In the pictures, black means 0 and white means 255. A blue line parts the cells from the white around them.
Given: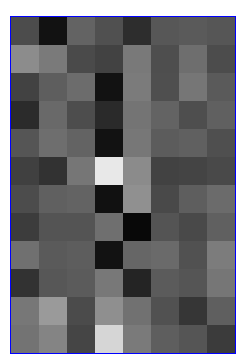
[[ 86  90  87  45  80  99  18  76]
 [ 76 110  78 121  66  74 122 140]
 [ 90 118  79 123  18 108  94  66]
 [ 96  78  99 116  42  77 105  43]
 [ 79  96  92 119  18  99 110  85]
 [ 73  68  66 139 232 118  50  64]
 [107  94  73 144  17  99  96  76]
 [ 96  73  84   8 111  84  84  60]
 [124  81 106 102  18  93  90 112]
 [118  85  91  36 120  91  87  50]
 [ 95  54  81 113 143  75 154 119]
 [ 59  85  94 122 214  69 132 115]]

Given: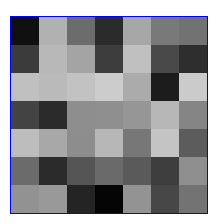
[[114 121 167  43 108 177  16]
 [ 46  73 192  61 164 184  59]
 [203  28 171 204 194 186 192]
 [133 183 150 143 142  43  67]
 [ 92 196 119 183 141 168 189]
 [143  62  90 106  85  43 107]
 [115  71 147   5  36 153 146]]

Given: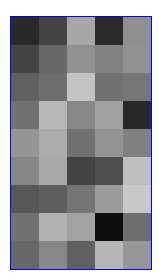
[[143  42 167  68  41]
 [145 130 144 104  68]
 [118 113 196 109  96]
 [ 41 161 135 183 113]
 [128 147 113 171 149]
 [191  78  67 168 134]
 [200 155 116  95  87]
 [110  14 162 177 113]
 [151 182  96 135 104]]

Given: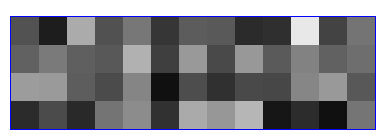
[[116  67 232  47  43  89  92  54 119  81 171  29  82]
 [110  97 130  90 152  73 153  63 177  88  95 122  97]
 [ 88 153 134  71  73  48  77  16 133  75  93 154 156]
 [117  16  44  22 182 151 170  49 140 116  41  75  43]]

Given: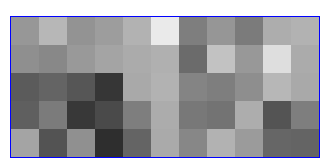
[[178 173 123 150 126 234 178 157 147 183 151]
 [171 222 152 194 107 176 171 164 153 136 143]
 [169 183 142 126 132 178 169  54  86 100  91]
 [126  84 173 115 120 172 126  74  56 123  95]
 [100 102 155 178 135 170 100  46 144  83 164]]

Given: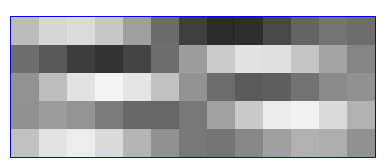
[[109 116 100  72  46  42  63 107 159 200 219 215 188]
 [133 164 197 224 226 203 157 109  68  52  61  87 110]
 [145 138 115  95  90 108 146 193 229 244 226 189 146]
 [178 218 242 236 202 161 120 102 104 124 147 156 145]
 [145 174 177 160 135 116 120 145 181 218 237 227 193]]

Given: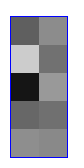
[[140  95]
 [113 204]
 [153  21]
 [112 103]
 [137 142]]

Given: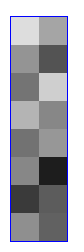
[[165 221]
 [ 83 148]
 [207 116]
 [135 180]
 [151 114]
 [ 29 135]
 [ 92  58]
 [ 97 143]]
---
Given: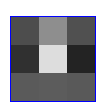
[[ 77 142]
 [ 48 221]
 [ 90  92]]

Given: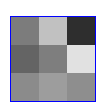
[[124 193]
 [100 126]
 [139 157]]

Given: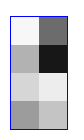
[[247 108]
 [178  23]
 [214 237]]

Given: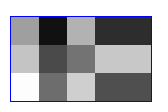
[[159  17]
 [196  74]
 [253 109]]

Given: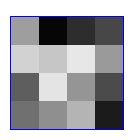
[[158   6]
 [210 198]
 [ 94 228]]

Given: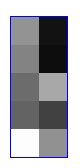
[[147  18]
 [131  13]
 [108 168]]
